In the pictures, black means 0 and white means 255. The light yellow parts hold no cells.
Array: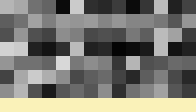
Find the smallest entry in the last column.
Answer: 33
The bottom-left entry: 141
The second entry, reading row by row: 168
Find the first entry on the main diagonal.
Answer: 181
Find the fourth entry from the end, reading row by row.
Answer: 133
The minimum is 4
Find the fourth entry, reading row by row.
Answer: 100
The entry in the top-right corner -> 67
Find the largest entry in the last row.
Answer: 181
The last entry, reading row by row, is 60
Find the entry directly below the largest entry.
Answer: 141
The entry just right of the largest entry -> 120
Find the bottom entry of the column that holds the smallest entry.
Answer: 47
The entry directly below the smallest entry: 54
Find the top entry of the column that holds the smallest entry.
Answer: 60
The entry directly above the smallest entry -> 73
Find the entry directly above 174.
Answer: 100
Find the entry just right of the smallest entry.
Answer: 11
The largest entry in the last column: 149
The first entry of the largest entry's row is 149
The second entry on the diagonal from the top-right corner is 86
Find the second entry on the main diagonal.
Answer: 113
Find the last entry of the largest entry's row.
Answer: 100

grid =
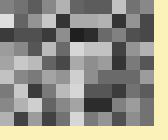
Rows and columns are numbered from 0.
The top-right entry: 136
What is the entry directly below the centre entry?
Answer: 207
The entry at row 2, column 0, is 59
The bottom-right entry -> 114
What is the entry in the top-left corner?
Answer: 129
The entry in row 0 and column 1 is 114
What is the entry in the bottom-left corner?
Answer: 178
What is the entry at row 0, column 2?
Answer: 92
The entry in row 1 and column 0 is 222
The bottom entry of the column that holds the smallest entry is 214
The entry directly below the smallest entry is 214
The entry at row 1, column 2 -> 148
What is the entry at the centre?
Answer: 170
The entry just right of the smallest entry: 44
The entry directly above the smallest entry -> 170

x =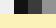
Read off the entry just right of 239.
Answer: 18
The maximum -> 239

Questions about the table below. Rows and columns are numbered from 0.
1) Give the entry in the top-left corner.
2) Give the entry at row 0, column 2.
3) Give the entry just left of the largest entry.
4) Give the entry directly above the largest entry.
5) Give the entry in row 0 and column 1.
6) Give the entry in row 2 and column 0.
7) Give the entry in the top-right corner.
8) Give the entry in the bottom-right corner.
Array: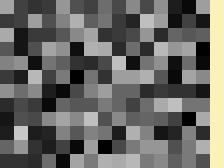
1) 164
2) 50
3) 29
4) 80
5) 65
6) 170
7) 158
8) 80

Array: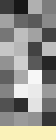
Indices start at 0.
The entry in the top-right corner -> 125
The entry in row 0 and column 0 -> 59
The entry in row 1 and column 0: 162
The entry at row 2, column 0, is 118
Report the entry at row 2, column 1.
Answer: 190
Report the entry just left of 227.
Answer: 45
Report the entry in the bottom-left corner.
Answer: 138
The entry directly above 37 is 190
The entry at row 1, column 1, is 103
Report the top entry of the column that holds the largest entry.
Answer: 176
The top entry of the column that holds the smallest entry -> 23

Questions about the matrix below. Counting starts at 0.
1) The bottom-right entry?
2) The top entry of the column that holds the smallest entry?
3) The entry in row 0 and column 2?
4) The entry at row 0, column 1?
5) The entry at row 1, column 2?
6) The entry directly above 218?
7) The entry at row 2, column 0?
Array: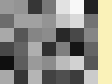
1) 203
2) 154
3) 54
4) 148
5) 161
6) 248
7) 169
